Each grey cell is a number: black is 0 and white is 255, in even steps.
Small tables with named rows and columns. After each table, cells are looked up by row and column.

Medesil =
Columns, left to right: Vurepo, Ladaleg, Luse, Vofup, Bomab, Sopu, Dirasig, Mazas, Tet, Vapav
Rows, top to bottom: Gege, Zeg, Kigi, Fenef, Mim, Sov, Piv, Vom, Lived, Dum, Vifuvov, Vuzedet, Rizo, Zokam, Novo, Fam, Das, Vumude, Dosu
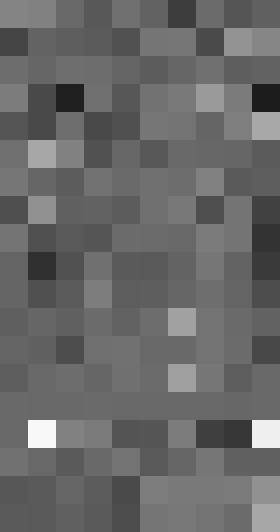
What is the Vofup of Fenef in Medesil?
111
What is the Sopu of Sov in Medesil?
88
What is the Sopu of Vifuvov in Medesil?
94
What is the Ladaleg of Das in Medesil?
104
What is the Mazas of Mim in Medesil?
101
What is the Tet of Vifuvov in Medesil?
100
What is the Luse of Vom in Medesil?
97
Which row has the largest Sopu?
Vumude

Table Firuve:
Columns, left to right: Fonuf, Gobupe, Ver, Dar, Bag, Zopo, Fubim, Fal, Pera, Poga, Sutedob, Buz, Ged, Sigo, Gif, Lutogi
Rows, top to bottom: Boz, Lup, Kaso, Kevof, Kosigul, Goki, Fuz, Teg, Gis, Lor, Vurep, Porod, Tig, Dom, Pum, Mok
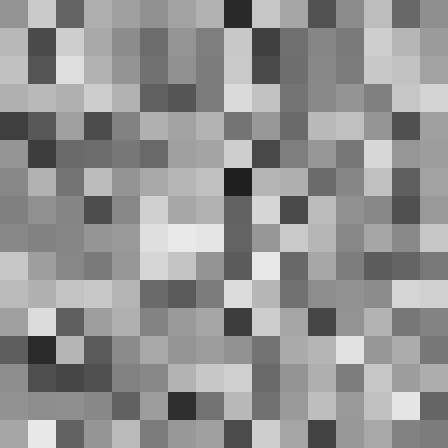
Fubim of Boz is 162
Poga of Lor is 231
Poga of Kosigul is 152
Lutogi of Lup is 155
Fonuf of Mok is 166
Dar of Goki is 108
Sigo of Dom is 198
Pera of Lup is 200
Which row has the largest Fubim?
Gis

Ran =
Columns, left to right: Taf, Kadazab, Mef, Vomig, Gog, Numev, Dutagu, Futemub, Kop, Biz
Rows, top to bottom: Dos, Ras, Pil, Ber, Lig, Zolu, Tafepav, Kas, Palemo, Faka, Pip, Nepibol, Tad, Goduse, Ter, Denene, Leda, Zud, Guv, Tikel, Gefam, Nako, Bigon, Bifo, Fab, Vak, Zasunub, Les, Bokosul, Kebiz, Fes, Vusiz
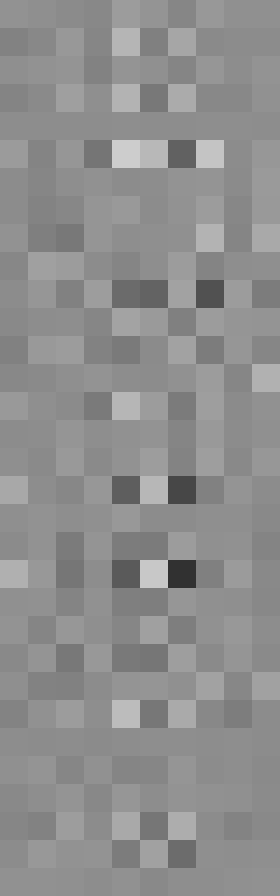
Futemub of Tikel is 144
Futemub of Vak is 136
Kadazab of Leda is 138
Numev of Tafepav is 141
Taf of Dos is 146
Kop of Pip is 156
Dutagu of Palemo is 144
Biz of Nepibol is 148
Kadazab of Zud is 141
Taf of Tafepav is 140
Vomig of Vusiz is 141
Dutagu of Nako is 150
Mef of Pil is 148
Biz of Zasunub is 140
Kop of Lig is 142
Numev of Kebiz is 118
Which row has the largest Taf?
Gefam

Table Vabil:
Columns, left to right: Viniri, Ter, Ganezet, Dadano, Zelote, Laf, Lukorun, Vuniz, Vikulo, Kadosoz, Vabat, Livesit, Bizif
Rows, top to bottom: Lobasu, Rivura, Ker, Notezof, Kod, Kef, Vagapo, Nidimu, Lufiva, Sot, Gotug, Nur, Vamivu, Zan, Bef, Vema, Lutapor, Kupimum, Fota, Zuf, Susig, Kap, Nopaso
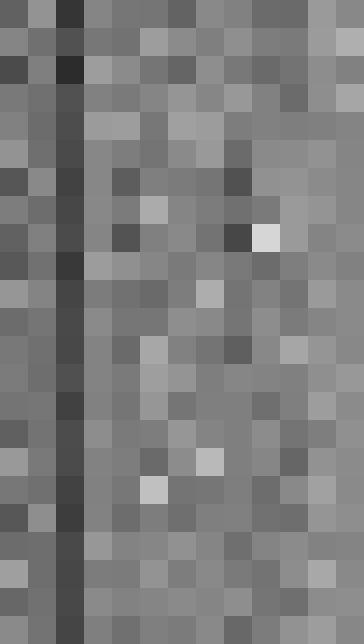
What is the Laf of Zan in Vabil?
158
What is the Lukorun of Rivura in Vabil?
139
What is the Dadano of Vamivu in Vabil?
131
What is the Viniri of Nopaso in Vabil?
138
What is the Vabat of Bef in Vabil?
127
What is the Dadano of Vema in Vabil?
141
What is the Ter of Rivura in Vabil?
112
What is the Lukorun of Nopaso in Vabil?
123
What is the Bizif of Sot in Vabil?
129
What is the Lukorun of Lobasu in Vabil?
99
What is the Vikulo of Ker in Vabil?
120
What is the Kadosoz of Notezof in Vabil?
129
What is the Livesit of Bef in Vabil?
157
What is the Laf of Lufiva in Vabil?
128
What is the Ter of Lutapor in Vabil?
121
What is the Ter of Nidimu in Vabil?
109
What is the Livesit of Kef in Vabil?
146
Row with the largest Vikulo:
Notezof

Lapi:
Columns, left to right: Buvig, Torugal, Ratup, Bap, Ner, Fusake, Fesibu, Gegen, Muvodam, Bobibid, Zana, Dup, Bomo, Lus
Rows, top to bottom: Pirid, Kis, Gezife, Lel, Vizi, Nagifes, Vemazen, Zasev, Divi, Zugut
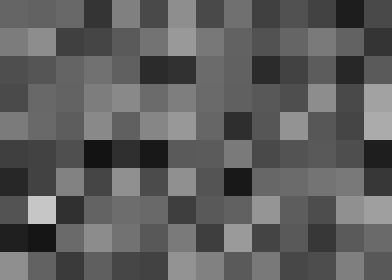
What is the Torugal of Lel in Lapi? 104
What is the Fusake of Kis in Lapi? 115
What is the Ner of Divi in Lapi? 114
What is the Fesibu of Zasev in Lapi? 62
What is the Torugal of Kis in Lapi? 141
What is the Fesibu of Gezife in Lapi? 49
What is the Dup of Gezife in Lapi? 92
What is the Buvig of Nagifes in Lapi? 63
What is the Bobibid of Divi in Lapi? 68
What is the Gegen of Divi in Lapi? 62
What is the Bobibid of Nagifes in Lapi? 73
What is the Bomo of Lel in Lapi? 73
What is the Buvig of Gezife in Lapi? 78
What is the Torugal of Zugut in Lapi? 98
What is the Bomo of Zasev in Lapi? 144
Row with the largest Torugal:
Zasev

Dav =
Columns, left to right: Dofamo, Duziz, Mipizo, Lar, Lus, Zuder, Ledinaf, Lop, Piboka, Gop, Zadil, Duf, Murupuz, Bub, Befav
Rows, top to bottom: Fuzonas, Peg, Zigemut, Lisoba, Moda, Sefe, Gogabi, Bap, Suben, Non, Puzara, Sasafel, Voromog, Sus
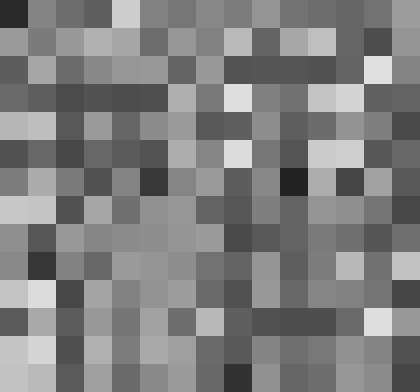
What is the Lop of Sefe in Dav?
133
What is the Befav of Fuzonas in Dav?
156
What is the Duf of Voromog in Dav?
120
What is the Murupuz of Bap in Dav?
143
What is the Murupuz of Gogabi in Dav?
69
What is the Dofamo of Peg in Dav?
154
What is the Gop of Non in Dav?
148
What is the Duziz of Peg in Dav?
123
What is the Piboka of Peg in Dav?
186
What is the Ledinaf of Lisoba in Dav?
175
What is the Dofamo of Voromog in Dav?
196
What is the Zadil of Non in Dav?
94
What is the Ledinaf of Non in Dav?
142

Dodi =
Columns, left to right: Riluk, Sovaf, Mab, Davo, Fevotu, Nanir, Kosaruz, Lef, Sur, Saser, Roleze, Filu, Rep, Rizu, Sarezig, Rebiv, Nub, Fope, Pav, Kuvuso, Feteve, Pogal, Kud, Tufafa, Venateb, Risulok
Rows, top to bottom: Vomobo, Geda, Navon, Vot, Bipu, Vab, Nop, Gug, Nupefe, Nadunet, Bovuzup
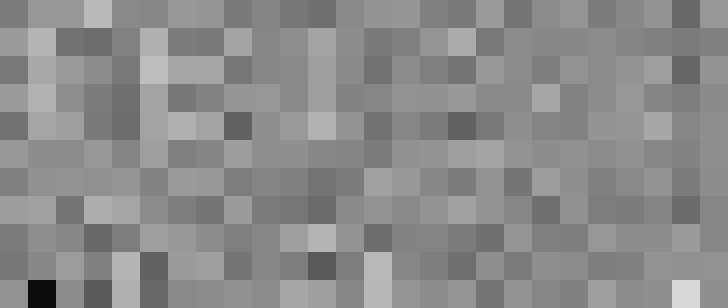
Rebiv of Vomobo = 128
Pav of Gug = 134
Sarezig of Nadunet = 134
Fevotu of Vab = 132
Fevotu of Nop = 150
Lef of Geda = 121
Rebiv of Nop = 135
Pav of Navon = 139
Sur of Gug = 155
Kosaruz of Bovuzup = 137
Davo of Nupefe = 104
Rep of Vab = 133
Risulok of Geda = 128
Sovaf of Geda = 181
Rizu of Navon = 113
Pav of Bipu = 143

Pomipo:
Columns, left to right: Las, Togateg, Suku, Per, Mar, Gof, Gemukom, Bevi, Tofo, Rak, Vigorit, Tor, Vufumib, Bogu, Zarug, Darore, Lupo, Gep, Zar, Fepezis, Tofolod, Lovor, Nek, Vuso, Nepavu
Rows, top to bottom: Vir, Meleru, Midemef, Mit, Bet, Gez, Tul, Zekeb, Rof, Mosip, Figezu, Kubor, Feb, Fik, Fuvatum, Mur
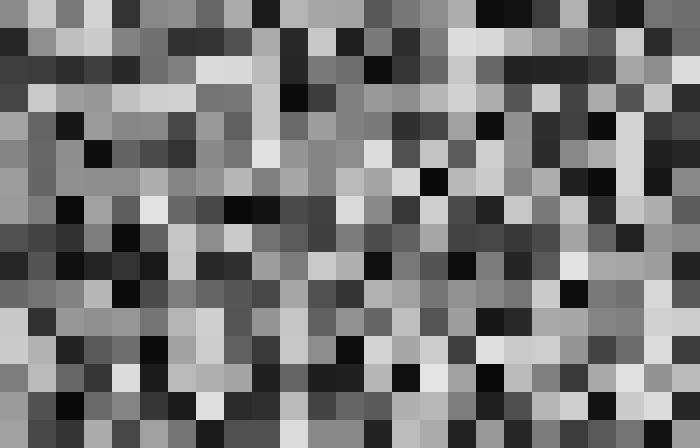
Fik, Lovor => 169
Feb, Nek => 108
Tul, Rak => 127
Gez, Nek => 211
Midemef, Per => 64
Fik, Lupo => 160
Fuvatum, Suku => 9
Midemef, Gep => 103
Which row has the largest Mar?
Fik

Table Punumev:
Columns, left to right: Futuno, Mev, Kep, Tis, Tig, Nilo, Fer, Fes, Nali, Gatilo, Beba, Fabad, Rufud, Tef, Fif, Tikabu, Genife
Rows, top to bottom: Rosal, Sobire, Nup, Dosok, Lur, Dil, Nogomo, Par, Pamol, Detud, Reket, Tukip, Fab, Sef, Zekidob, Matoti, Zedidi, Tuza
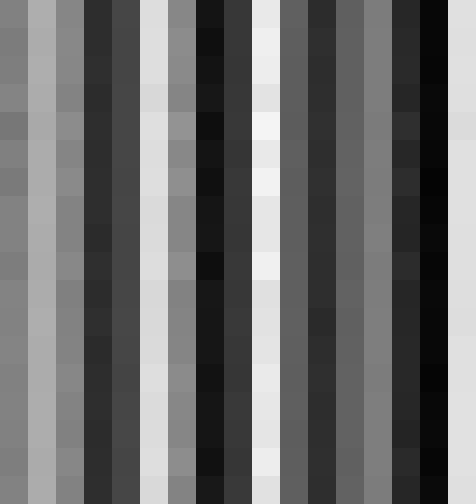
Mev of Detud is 171
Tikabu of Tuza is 10
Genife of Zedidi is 225
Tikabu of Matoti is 9
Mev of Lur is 169
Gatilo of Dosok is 227
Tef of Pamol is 127
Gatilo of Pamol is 230
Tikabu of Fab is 8
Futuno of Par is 130

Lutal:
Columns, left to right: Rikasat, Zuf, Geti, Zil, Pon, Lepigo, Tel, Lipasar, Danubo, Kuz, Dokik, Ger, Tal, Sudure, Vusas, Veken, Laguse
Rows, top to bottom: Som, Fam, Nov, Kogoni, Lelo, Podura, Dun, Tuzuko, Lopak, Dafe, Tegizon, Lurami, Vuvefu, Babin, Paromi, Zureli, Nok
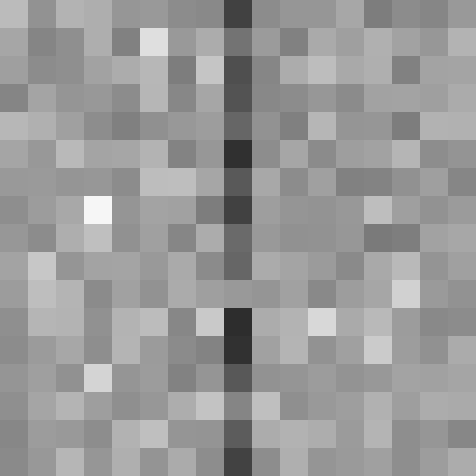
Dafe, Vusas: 185
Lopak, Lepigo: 160
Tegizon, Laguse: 146
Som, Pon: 150
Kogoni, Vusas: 163
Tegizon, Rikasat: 156
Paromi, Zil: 158
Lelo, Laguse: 177
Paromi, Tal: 158
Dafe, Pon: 164
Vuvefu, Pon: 180
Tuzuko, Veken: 146
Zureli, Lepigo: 191
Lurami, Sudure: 185
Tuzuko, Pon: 149
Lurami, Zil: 145
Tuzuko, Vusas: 159
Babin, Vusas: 163
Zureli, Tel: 149
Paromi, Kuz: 191

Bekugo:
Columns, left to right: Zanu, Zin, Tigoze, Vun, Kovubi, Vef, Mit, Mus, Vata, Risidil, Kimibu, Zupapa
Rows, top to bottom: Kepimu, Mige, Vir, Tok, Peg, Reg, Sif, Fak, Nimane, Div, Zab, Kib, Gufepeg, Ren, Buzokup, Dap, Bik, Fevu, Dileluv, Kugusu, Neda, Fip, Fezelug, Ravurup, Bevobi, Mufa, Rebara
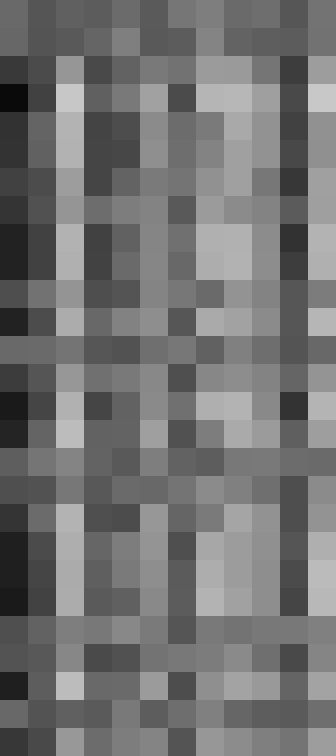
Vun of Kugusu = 102
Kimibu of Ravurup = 73
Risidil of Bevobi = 153
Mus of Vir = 155
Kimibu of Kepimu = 86
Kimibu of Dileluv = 78
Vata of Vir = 154
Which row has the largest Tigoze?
Tok

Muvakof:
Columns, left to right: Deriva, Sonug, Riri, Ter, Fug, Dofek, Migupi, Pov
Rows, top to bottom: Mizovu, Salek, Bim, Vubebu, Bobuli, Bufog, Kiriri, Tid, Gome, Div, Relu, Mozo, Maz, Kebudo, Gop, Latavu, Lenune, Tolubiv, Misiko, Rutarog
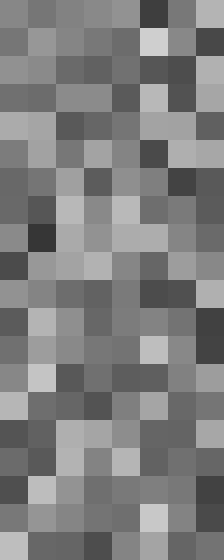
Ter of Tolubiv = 111
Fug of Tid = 185
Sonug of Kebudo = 196
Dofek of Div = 102
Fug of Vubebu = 90
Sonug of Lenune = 89
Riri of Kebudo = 88
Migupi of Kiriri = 67
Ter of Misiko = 116
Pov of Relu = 176
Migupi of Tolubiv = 120
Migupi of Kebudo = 129
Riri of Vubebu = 139
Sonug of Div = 152
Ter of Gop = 83
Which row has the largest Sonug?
Kebudo

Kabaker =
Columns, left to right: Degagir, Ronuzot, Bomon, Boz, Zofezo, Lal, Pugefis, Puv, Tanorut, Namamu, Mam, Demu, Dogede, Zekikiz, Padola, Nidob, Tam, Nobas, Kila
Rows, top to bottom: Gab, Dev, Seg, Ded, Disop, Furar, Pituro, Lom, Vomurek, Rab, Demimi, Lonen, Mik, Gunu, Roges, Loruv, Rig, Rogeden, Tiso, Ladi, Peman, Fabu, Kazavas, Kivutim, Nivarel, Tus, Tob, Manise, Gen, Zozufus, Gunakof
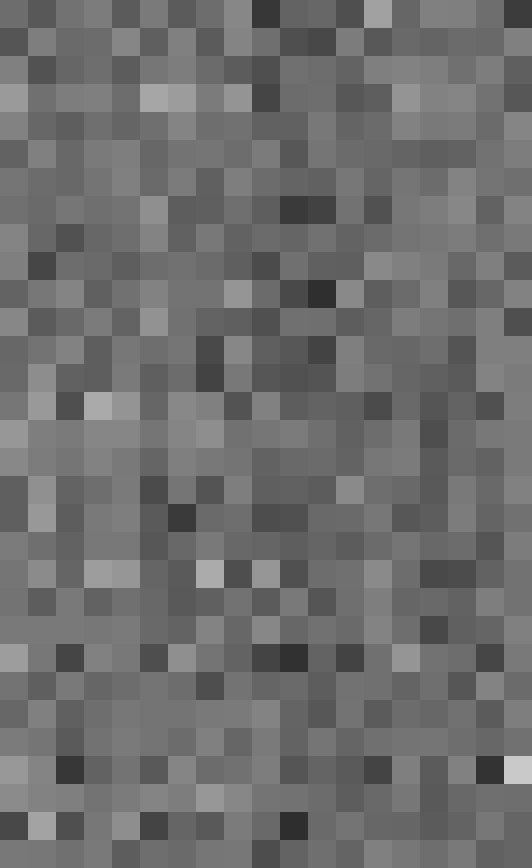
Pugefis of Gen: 125
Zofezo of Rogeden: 122
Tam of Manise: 129
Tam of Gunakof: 121
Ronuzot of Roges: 153
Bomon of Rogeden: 99
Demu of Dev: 72
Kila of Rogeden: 129
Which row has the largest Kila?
Manise

